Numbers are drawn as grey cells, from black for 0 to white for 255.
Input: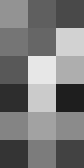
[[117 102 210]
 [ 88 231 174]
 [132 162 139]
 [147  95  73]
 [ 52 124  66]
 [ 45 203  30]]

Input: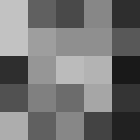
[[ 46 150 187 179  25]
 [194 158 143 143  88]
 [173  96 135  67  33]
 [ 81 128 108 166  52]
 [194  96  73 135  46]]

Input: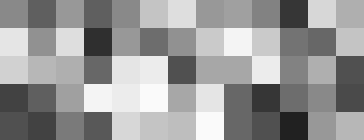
[[229 145 222  47 152 109 145 202 244 202 115 103 196]
 [209 183 175 103 229 236  80 167 167 236 130 175  80]
 [ 66  95 160 244 236 250 167 229 103  54 109 137  74]
 [137  95 152  95 137 196 222 152 160 130  54 215 175]
 [ 80  66 122  88 215 196 190 250 103  80  33 152 183]]

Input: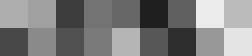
[[ 72 138  80 122 181  87  45 152 228]
 [174 160  60 115 103  31  95 235 187]]

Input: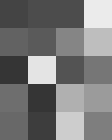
[[104  61 205 126]
 [110  53 176 155]
 [ 98  90 133 190]
 [ 53 228  83 118]
 [ 68  76  76 235]]

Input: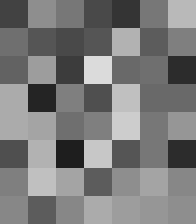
[[127 192 164  92 142 164 135]
 [135  92 135 171 157 150 142]
 [171  36 127  79 192 105 105]
 [ 66 142 119  73  52 119 185]
 [171 164 111 127 205 119 150]
 [111  85  73  85 178  92 127]
 [ 98 157  60 219 105 111  44]
 [ 79 178  30 199  85 119  44]]

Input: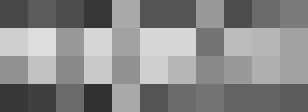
[[207 221 153 215 161 215 215 115 188 182 161]
 [145 194 137 201 145 207 182 137 153 175 161]
 [ 55  63 107  49 169  84 107 115  99  99  92]
 [ 71  92  77  55 169  84  84 153  77 107 123]]

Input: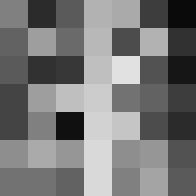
[[ 68 158 191 204 114  98  61]
 [142 170 150 217 142 150  82]
 [ 98 158 106 184  76 178  49]
 [114 114  98 217 128 164  90]
 [128  43  90 178 170  61  10]
 [ 90  49  55 191 225  82  22]
 [ 68 128  16 210 197  76  43]]
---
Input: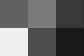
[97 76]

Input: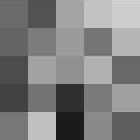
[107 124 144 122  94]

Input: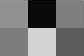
[145 211]

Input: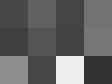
[ 72  85 238]

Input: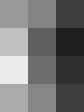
[154  95  47]

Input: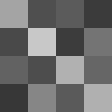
[164 200 177 176]
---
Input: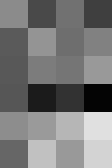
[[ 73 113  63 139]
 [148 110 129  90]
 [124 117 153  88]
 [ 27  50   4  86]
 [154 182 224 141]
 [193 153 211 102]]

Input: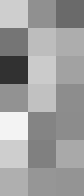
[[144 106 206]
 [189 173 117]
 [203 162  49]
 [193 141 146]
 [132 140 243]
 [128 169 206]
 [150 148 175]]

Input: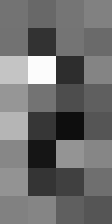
[[104 117 129 115]
 [ 50 116 106 114]
 [252  45 132 196]
 [115  77  95 150]
 [ 54  14  85 181]
 [ 21 148 134 135]
 [ 52  64 111 147]
 [133  95  85 129]]

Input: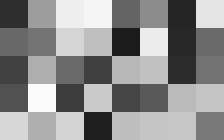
[[157 238 245 100 140  37 228  46]
 [116 213 191  27 236  39 106 104]
 [174 105  63 183 193  44 114  65]
 [251  60 202  69  89 186 197  81]
 [175 212  30 190 197 199 121 215]]

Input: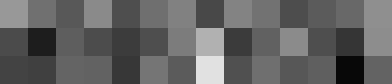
[[112  88 138  78 111 129  72 131 114  77  91 104 143 152]
 [ 29  94  76  60  78 124 177  59  97 139  78  53 141  75]
 [ 64 100  98  55 117  91 225  80 111  87  95   8  99  67]]

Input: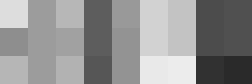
[[156 183  93 153 210 195  76  80 221]
 [156 161  93 147 210 195  76  80 142]
 [156 178  86 147 233 236  49  42 182]]
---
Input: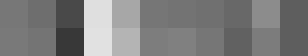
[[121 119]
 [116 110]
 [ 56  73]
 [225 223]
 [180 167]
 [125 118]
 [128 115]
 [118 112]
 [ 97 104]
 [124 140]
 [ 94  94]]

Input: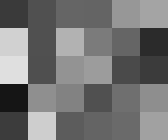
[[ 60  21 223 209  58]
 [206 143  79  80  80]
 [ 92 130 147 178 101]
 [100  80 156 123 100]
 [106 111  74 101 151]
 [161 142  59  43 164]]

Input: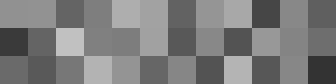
[[106  58 145]
 [ 89 100 146]
 [119 193 100]
 [179 128 126]
 [148 125 174]
 [102 161 162]
 [134  88  98]
 [ 83 136 149]
 [180  83 168]
 [ 87 152  70]
 [135 132 136]
 [ 51 110  95]]

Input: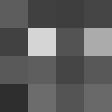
[[ 46  89  65  93]
 [108  94 213  64]
 [ 84  69  83  62]
 [105  88 171  69]]

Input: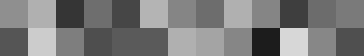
[[ 85 143]
 [204 176]
 [126  53]
 [ 78 110]
 [ 90  70]
 [ 90 180]
 [176 133]
 [164 109]
 [134 176]
 [ 28 133]
 [215  62]
 [135 108]
 [ 79 122]]

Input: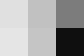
[[229 224]
 [197 193]
 [ 15 124]]

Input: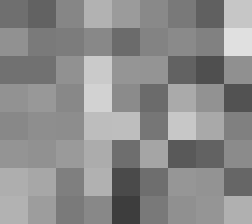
[[178 174 148 136 146 113 145 111]
 [157 167 145 142 152 113 122  98]
 [122 127 154 141 136 145 124 134]
 [136 177 172 189 210 202 136 178]
 [ 61  74 110 190 139 149 107 155]
 [121 110 165 118 107 148 131 137]
 [144 150  89 199 170  98 138 121]
 [149 147  98 169 146  79 129  96]
 [176 102 139 128  82 144 224 198]]
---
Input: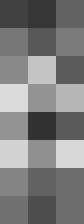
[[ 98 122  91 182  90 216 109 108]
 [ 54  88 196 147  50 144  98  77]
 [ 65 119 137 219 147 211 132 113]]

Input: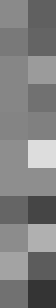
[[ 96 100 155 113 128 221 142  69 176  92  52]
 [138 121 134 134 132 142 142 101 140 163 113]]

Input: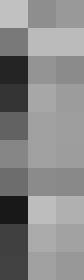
[[153 187 139 156 158 157 137 176 162 152]
 [142 187 148 167 160 160 139 189 170 160]
 [193 121  36  52  98 134 109  24  64  65]]

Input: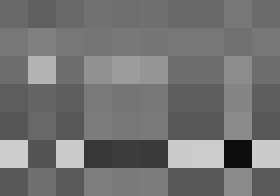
[[106 119 109  94  87 203  89]
 [119 113 140 132 138  13 139]
 [105 119 109  94  87 204  88]
 [105 119 109  94  87 203  88]
 [112 118 149 119 122  58 124]
 [110 120 156 117 119  60 122]
 [113 117 145 121 124  55 126]
 [105 119 109  94  87 203  89]
 [ 96 128 180 101 104  83 111]
 [105 119 109  93  86 205  88]]

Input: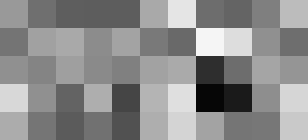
[[188 110 149 214 201]
 [127 144 165 142 119]
 [100 221 109  26 117]
 [109 245  46   6 163]
 [229 105 170 223 212]
 [169 121 162 180 174]
 [ 93 163 128  69  81]
 [ 93 140 138 174 113]
 [ 94 169 159  99  91]
 [111 161 132 144 117]
 [153 116 144 216 172]]

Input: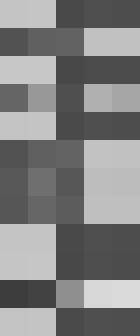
[[ 77 193  75 165  77 193 188 191  77  76 218  78]
 [ 79 193  75 176  79 194 189 191  79  78 215  79]
 [ 73  98  72  79  74  99  87  92  73  72 143  74]
 [197  96 199 152 196  95 111 102 196 198  66 196]
 [196  82 199 101 195  82  88  86 196 197  61 195]]

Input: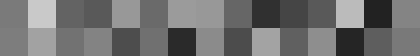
[[132 121]
 [ 34  94]
 [187  37]
 [ 89 142]
 [ 69  96]
 [ 48 163]
 [102  76]
 [152 139]
 [155  42]
 [106 112]
 [152  77]
 [ 89 131]
 [ 99 114]
 [201 162]
 [122 125]]

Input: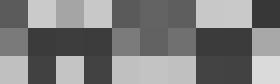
[[ 55 168 218]
 [201  59  66]
 [200  59  67]
 [ 94 112 192]
 [ 99  98 195]
 [ 90 123 192]
 [200  60  66]
 [165  61 196]
 [202  59  65]
 [ 91 122 192]]
